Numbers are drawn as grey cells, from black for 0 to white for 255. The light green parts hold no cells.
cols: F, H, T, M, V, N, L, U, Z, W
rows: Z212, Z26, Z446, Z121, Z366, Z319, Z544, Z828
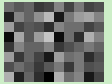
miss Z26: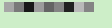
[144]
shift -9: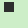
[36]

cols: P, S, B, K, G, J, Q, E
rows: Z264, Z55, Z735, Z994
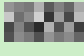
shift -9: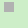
[168]
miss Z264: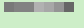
[91]
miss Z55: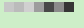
[111]
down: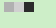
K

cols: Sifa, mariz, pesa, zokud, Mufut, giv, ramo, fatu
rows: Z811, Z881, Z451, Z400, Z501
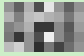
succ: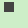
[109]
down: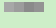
fatu
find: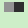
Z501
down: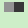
mariz
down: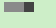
giv
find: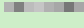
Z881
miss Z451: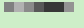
[156]

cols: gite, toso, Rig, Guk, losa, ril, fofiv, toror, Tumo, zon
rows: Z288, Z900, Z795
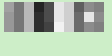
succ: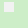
[207]
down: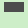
losa

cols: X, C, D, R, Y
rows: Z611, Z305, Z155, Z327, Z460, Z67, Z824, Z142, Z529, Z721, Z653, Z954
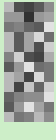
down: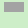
D
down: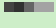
D
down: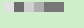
Y
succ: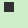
[152]
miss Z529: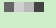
[196]

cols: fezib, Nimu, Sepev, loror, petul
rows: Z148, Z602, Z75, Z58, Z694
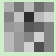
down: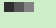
Sepev
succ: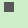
[99]
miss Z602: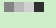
[196]
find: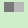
Z148
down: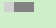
petul

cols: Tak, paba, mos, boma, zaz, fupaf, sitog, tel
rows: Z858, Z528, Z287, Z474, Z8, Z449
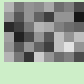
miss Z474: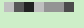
[159]
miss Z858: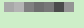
[139]

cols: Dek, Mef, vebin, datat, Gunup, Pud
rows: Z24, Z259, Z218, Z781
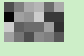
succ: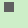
[108]
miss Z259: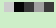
[149]
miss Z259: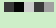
[149]

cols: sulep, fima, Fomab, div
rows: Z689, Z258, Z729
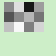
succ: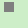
[212]
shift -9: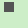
[75]
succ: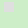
[23]
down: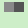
sulep
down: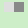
fima
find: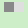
Z689

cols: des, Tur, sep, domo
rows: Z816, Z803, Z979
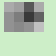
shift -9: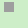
[149]
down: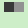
sep
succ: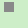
[146]
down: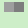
Tur
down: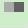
domo
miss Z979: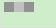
[137]
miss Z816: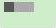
[158]

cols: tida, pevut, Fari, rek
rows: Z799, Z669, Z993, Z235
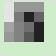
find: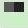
Z235
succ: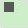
[34]
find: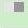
Z799
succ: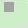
[130]

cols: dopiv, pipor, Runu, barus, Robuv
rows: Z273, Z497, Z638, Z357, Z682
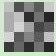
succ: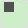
[132]
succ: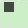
[91]
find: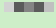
Z357
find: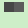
Z638
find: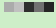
Z497

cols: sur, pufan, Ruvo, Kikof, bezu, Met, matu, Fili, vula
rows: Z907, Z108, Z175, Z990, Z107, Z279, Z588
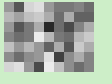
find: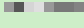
Z907
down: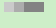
vula
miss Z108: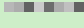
[162]
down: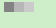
Fili
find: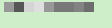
Z907
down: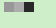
bezu

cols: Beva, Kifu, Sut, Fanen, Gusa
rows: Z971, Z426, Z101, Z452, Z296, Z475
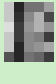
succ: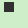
[137]
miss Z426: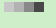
[48]

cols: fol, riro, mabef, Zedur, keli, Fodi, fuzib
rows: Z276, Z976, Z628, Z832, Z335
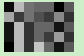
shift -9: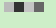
[177  41 187  93]
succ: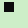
[186]

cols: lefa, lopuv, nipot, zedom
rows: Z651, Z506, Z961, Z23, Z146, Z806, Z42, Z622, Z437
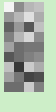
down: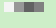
lefa
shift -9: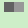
[ 89 143]
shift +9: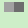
[170 118]
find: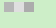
Z506
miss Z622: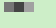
[78]
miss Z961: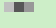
[98]

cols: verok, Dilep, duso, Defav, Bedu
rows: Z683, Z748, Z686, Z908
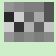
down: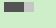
Bedu
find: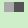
Z748
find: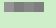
Z908
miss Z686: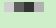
[198]
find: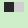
Z748

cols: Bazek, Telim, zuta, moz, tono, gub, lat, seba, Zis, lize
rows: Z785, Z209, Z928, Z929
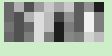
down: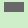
Bazek
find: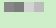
Z929
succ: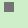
[81]
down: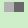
zuta
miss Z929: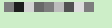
[135]
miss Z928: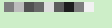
[116]
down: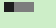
lize

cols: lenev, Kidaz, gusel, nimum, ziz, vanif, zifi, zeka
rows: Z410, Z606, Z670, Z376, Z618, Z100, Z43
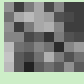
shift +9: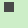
[82]
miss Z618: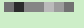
[103]
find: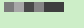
Z410

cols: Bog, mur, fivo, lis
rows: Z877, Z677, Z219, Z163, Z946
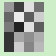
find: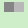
Z946
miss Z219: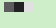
[122]
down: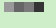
Bog
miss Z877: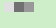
[62]

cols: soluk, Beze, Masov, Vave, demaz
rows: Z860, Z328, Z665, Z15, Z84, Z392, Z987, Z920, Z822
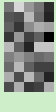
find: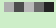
Z920
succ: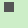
[76]
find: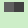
Z987
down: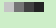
demaz
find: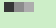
Z665
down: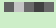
Vave

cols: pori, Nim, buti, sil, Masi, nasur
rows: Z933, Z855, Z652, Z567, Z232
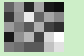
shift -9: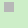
[174]
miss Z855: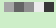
[135]
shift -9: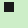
[16]
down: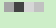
Masi

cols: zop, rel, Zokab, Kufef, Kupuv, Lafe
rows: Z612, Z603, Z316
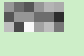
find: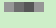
Z612
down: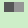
Zokab

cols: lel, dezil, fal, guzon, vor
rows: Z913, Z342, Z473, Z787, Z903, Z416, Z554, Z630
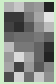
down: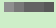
guzon
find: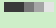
Z342
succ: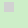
[109]
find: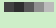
Z473
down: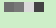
dezil
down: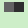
vor
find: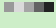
Z416

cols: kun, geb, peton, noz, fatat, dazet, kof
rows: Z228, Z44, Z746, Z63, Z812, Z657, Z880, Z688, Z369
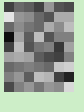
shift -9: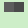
[84 65]
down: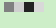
kof
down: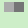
geb
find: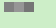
Z369
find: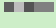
Z63
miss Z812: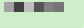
[56]

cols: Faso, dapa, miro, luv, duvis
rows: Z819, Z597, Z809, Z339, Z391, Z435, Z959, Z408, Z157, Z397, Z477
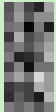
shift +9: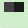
[75 36]
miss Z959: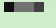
[133]
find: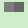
Z477
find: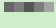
Z391

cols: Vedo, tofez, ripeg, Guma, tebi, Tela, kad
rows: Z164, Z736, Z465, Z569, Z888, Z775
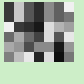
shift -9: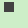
[57]
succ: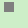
[190]
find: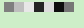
Z775
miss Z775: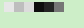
[127]

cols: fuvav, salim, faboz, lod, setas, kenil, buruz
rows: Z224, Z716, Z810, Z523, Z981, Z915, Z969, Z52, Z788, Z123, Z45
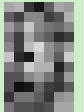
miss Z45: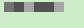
[71]
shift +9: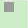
[164]
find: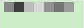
Z981
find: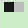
Z915
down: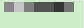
fuvav
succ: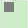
[105]

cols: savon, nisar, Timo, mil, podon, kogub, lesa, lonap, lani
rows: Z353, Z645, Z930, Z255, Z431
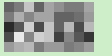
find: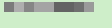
Z645
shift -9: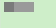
[114 145 145]
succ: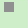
[123]
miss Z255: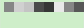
[64]
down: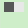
nisar
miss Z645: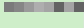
[111]

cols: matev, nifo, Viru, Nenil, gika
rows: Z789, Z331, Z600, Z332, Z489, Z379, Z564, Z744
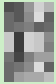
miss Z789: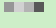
[79]
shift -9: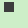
[51]

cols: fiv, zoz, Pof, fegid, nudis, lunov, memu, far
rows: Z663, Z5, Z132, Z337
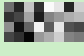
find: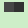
Z337
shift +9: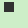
[58]
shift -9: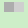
[164 198]
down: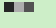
memu
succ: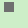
[37]
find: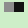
Z132

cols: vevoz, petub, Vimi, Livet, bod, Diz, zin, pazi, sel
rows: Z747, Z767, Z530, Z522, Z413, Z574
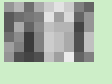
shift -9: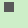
[80]
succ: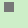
[128]
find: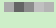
Z530
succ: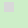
[100]

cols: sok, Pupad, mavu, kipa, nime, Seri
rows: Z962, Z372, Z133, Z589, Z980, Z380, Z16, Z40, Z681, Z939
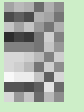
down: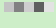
nime
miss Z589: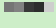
[66]
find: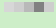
Z380
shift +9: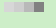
[224 215 194 138]
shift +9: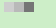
[215 194 126]
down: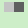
kipa

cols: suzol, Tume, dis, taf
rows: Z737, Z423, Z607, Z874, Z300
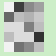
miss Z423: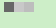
[178]
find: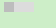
Z874
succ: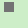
[138]
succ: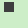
[138]
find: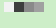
Z737
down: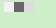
suzol
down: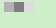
dis

